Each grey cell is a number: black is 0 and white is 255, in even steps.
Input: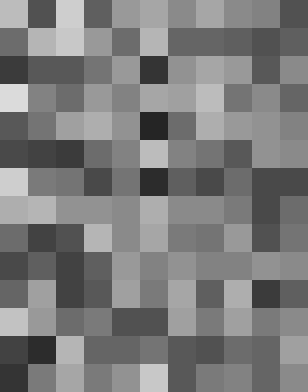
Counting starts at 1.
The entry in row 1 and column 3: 206
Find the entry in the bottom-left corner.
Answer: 52
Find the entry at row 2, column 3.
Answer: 200
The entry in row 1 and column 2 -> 81
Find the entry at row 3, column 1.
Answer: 59
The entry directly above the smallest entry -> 166
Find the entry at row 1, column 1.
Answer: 188
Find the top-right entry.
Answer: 81
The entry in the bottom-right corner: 138
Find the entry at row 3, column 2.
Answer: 88
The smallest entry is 37
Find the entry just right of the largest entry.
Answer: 130
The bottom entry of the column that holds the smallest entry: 200
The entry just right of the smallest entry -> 108
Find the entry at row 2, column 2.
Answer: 181
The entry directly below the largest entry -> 88
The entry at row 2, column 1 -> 108
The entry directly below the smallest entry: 188

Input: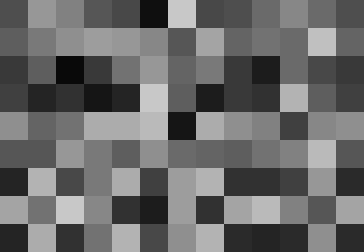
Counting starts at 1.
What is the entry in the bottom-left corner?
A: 36
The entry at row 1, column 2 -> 151
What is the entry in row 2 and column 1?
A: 94
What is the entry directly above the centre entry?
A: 94
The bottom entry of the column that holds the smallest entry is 49
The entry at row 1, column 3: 129
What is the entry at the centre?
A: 21
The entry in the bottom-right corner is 42
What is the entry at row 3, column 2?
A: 94
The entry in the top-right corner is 78
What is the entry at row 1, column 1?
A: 78
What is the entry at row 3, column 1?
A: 57
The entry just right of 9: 57
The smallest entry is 9

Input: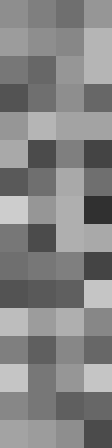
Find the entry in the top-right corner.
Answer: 150
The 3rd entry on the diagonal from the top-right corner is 103
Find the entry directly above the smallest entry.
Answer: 111
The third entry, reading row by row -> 111
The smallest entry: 48
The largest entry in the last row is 163
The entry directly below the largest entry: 119
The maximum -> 205
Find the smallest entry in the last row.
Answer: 75
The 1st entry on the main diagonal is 142
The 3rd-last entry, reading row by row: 156
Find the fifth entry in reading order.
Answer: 156
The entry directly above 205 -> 89
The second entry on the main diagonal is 142

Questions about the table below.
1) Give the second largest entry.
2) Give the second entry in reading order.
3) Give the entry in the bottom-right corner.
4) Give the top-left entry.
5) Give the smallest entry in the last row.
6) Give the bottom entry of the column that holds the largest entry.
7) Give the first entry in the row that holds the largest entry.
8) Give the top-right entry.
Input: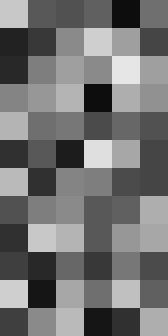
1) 223
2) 88
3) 174
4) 200
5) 21
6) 48
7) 40
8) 111

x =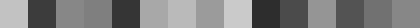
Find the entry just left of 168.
53
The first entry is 194
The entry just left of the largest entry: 155
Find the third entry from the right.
83

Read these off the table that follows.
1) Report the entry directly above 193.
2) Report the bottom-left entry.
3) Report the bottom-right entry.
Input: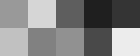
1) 153
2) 193
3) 236

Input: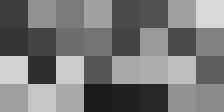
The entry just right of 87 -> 168
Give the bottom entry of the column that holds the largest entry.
138
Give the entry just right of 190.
95
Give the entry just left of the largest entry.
160
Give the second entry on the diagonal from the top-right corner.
74
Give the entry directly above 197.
47
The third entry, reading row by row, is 122
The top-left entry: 60
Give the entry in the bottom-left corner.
160
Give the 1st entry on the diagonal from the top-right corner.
216

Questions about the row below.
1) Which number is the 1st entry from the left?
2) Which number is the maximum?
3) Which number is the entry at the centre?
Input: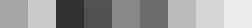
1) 165
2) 234
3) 136

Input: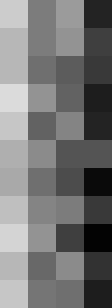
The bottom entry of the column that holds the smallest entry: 29
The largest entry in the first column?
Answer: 219
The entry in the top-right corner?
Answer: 35
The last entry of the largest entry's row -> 29
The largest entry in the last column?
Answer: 84
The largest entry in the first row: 204
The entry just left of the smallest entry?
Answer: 63
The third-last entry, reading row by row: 117
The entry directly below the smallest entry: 50
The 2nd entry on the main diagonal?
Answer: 124
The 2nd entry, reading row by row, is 124
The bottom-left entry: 198
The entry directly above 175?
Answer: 198

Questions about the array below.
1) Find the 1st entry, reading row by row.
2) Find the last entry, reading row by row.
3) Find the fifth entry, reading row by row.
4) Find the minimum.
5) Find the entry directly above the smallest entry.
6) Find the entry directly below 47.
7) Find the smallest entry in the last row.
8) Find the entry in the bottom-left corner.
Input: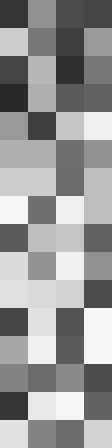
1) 54
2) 210
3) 204
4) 41
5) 69
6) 90
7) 106
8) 225

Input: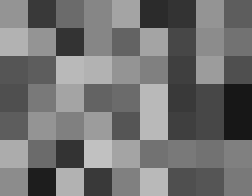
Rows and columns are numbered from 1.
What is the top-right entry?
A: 93
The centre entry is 107
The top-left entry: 148
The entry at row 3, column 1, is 85
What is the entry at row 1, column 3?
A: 107
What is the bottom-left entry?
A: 140
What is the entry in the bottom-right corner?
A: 121
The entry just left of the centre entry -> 99
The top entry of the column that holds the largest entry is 134
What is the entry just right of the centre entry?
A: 185
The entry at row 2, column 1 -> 178
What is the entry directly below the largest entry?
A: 57

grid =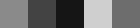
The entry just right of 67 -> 21
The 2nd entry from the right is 207
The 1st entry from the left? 138

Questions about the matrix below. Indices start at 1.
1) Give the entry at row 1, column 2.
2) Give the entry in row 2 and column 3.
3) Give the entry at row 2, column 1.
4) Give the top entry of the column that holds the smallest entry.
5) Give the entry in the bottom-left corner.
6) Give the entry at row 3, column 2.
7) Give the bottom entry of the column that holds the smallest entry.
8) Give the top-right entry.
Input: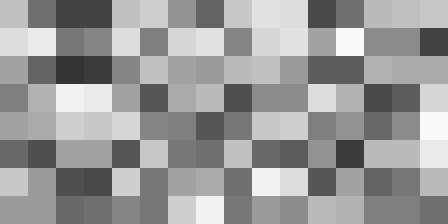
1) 112
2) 119
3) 220
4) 67
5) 154
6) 99
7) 105
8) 199
